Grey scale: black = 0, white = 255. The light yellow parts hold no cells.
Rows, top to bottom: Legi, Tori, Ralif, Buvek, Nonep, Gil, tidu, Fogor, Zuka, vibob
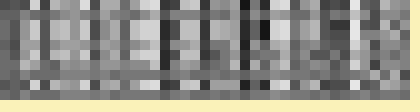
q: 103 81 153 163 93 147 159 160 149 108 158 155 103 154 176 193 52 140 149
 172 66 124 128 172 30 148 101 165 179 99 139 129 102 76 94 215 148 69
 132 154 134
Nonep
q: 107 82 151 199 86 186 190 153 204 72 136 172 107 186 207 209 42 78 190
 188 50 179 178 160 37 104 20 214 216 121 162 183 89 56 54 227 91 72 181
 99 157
Ralif
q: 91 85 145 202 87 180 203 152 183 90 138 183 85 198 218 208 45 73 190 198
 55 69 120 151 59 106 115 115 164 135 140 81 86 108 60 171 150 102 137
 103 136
Gil
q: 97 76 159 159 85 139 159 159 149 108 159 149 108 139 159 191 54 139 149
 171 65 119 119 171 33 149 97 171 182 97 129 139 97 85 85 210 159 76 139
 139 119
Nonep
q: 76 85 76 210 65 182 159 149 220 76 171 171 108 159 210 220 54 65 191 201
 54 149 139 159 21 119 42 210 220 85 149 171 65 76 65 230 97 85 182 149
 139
Legi
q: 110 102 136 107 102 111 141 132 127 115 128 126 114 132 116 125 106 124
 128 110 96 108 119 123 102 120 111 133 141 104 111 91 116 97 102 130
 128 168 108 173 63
Fogor

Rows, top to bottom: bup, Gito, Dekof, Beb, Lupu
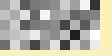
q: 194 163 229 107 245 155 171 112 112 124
Gito
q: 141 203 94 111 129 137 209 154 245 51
bup
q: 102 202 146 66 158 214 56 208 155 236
Lupu
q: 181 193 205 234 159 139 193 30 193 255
Beb

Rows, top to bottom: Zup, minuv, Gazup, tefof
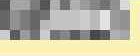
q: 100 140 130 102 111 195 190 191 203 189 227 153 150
minuv
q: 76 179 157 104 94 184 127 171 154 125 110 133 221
Zup
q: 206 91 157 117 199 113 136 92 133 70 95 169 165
tefof
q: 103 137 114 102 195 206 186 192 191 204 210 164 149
Gazup

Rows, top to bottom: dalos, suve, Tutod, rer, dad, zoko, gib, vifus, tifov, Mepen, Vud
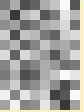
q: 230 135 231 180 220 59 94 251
Mepen
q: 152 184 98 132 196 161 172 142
dad
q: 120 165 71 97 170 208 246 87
dalos
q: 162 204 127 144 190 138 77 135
tifov
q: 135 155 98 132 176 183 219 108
Tutod
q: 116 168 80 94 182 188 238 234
vifus

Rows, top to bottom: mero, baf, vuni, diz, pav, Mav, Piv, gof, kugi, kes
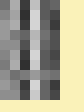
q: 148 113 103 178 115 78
diz
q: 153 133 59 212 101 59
kugi
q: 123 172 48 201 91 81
Piv
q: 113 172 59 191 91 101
mero

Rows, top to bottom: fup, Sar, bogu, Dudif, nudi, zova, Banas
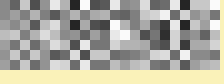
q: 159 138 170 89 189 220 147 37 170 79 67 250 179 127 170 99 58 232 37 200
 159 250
bogu
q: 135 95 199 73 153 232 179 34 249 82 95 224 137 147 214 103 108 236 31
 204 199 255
fup
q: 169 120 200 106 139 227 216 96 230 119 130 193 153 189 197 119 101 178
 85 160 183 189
Banas

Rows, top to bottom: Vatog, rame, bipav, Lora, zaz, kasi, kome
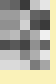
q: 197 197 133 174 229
kasi
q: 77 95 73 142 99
zaz

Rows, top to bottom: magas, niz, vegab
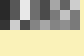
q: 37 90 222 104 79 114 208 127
niz
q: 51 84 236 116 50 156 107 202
magas
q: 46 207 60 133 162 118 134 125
vegab

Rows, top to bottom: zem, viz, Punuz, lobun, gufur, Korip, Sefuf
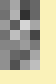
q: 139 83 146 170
Sefuf
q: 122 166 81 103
zem
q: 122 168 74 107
zem
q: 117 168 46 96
viz

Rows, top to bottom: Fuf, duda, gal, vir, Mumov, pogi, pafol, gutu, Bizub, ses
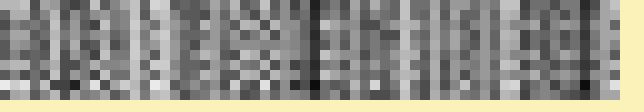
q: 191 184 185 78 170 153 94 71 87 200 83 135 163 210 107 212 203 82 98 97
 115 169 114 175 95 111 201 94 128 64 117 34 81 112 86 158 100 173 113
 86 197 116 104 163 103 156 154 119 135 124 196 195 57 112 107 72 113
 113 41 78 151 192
Fuf
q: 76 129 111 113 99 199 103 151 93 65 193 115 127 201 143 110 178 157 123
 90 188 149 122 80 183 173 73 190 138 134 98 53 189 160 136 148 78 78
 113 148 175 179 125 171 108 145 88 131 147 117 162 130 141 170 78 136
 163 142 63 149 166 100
gal
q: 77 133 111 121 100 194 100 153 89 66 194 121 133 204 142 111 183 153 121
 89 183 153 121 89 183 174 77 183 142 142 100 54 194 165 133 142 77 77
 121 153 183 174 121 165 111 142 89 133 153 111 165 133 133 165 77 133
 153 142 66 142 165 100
gal
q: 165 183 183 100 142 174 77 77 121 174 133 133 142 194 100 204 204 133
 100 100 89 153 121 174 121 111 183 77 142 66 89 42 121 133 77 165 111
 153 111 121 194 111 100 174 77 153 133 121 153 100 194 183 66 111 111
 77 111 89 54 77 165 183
pafol

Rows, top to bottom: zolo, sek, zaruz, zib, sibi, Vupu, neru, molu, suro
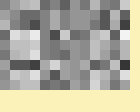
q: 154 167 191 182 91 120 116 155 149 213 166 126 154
suro
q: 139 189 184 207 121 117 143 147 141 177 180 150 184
sibi
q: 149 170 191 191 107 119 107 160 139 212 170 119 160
suro
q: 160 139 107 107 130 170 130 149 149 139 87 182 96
sek

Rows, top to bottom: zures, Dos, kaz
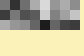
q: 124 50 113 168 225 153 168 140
zures
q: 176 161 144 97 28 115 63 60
kaz

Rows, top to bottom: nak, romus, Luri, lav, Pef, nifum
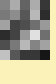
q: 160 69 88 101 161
Luri
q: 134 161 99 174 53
nak
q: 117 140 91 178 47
romus

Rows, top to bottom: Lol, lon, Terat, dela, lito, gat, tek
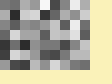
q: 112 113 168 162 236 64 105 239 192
Lol
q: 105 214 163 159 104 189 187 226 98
dela
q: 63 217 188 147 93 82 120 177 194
gat
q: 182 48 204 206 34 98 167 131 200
lon
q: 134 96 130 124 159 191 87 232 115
Terat

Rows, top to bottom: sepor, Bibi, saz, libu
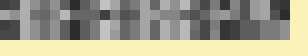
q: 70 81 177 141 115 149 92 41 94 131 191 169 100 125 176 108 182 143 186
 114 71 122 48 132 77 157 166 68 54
sepor
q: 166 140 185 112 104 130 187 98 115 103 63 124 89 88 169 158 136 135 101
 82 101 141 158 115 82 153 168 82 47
Bibi
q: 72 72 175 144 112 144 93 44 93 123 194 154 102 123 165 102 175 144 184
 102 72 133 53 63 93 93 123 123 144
libu

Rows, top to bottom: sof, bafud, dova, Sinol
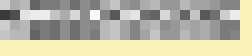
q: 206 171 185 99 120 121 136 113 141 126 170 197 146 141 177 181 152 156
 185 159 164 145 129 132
sof
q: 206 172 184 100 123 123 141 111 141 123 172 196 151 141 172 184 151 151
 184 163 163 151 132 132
sof

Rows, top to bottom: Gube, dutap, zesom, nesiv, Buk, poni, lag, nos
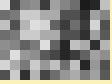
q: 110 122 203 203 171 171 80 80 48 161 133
dutap
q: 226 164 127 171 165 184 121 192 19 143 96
lag
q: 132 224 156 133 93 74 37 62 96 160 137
poni

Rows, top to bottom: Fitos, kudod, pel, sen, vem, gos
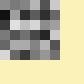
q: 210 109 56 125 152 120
gos
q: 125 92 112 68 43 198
sen
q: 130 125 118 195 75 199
Fitos

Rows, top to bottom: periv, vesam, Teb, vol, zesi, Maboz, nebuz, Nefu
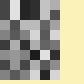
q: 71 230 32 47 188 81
vesam
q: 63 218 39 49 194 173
periv
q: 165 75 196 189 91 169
Teb
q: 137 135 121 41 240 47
Maboz

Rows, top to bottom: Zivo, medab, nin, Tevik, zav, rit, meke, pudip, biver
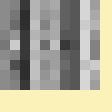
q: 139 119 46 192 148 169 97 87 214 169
pudip
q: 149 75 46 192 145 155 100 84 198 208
meke
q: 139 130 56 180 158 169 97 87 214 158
Zivo
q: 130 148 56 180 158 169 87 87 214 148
Tevik
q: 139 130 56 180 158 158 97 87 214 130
rit

